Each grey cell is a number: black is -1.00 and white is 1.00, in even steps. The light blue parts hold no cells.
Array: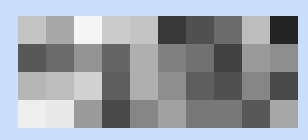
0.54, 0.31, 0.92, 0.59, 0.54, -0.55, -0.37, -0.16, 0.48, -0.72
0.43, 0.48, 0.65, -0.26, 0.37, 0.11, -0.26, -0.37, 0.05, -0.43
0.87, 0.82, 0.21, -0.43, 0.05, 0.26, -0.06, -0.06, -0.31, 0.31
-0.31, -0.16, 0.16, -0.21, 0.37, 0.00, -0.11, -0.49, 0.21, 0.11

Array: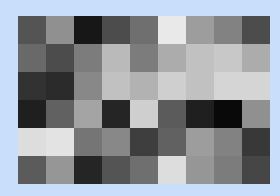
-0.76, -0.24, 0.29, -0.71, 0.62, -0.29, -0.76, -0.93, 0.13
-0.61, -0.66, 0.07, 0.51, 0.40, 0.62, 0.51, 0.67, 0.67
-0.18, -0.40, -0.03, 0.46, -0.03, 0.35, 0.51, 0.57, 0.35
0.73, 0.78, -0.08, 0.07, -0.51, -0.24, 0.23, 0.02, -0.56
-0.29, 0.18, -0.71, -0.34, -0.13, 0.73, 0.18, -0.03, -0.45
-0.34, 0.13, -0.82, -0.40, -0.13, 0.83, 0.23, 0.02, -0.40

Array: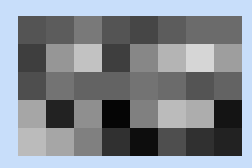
-0.51, 0.18, 0.52, -0.51, 0.06, 0.41, 0.68, 0.24
0.30, -0.73, 0.12, -0.96, 0.00, 0.47, 0.36, -0.84
0.47, 0.30, 0.00, -0.62, -0.90, -0.39, -0.62, -0.73
-0.34, -0.28, -0.05, -0.34, -0.45, -0.28, -0.16, -0.16
-0.39, -0.10, -0.22, -0.22, -0.10, -0.16, -0.34, -0.22

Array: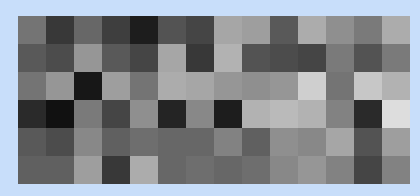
-0.25, -0.25, 0.24, -0.56, 0.35, -0.19, -0.14, -0.19, -0.14, 0.07, 0.18, 0.02, -0.46, 0.02
-0.30, -0.40, 0.18, -0.30, -0.46, 0.30, -0.56, 0.40, -0.35, -0.40, -0.46, -0.04, -0.35, -0.04
-0.30, -0.40, 0.07, -0.25, -0.14, -0.19, -0.19, 0.02, -0.25, 0.12, 0.07, 0.30, -0.35, 0.24
-0.67, -0.87, -0.04, -0.46, 0.12, -0.72, 0.07, -0.77, 0.40, 0.46, 0.40, 0.02, -0.67, 0.73
-0.09, -0.56, -0.19, -0.51, -0.77, -0.35, -0.46, 0.30, 0.24, -0.30, 0.35, 0.12, -0.04, 0.35
-0.09, 0.18, -0.82, 0.24, -0.09, 0.35, 0.30, 0.18, 0.12, 0.18, 0.62, -0.09, 0.56, 0.40

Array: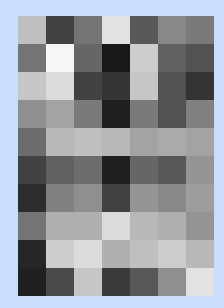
-0.70, 0.61, 0.72, 0.38, 0.50, 0.61, 0.44
-0.75, -0.42, 0.55, -0.54, -0.31, 0.12, 0.77
-0.15, 0.44, 0.50, 0.44, 0.28, 0.33, 0.28
-0.09, 0.38, 0.38, 0.72, 0.44, 0.38, 0.17
-0.65, 0.01, 0.12, -0.48, 0.17, 0.07, 0.23
0.12, 0.28, -0.04, -0.75, -0.04, -0.36, 0.01
0.50, -0.48, -0.09, 0.77, -0.31, 0.07, -0.04
-0.48, -0.25, -0.15, -0.75, -0.20, -0.31, 0.17
-0.09, 0.93, -0.20, -0.81, 0.61, -0.25, -0.36
0.55, 0.72, -0.48, -0.59, 0.55, -0.36, -0.59

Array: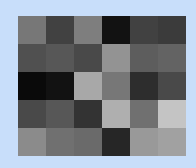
-0.92, -0.86, 0.32, -0.07, -0.65, -0.43
-0.07, -0.49, -0.01, -0.86, -0.49, -0.54
0.09, -0.12, -0.17, -0.70, 0.20, 0.26
-0.37, -0.32, -0.43, 0.15, -0.27, -0.22
-0.43, -0.32, -0.60, 0.37, -0.12, 0.54

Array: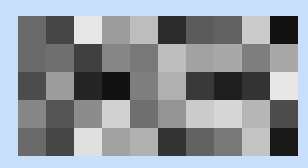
-0.17, -0.45, 0.81, 0.22, 0.48, -0.66, -0.29, -0.23, 0.59, -0.86
-0.17, -0.45, 0.75, 0.27, 0.38, -0.60, -0.23, -0.06, 0.53, -0.81
0.05, -0.34, 0.10, 0.64, -0.12, 0.16, 0.59, 0.69, 0.43, -0.40
-0.17, -0.12, -0.50, 0.05, -0.06, 0.48, 0.27, 0.32, -0.01, 0.32
-0.40, 0.22, -0.71, -0.86, -0.01, 0.38, -0.55, -0.76, -0.60, 0.81

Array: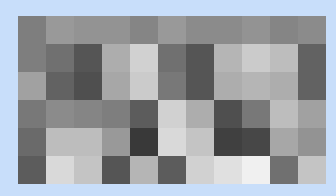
-0.28, 0.70, 0.54, -0.33, 0.42, -0.28, 0.64, 0.76, 0.88, -0.12, 0.54
-0.17, 0.48, 0.48, 0.20, -0.55, 0.70, 0.54, -0.50, -0.44, 0.31, 0.15
-0.01, 0.20, 0.15, 0.15, 0.04, 0.20, 0.09, 0.09, 0.15, 0.04, 0.09
-0.06, 0.09, 0.04, -0.01, -0.28, 0.64, 0.36, -0.38, -0.06, 0.48, 0.26
-0.01, -0.12, -0.33, 0.36, 0.64, -0.12, -0.33, 0.42, 0.59, 0.48, -0.23
0.26, -0.23, -0.38, 0.31, 0.59, -0.06, -0.33, 0.36, 0.42, 0.36, -0.23
